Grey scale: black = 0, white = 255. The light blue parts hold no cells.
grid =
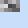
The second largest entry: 205
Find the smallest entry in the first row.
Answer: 110
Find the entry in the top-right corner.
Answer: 150
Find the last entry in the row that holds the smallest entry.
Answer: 138

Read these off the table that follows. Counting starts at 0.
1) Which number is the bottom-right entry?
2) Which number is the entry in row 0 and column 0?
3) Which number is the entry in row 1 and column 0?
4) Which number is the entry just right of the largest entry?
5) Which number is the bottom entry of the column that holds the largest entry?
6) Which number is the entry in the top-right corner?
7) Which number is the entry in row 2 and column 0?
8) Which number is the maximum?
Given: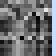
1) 31
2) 95
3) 71
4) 179
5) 58
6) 95
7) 179
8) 229

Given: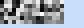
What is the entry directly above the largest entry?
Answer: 3
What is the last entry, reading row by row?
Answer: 120
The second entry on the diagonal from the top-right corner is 145
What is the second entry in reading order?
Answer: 171
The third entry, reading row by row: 208
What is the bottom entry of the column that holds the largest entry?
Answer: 47
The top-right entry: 237
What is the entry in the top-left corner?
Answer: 3
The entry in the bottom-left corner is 120
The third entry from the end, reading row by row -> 158
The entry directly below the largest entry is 62
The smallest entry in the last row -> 32
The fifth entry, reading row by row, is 16
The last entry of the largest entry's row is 104
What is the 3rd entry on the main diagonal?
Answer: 184
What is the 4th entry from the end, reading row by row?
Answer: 145
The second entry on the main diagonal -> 237
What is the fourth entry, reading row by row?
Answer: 47
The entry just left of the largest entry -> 208

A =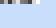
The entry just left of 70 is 113
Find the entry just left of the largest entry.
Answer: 213
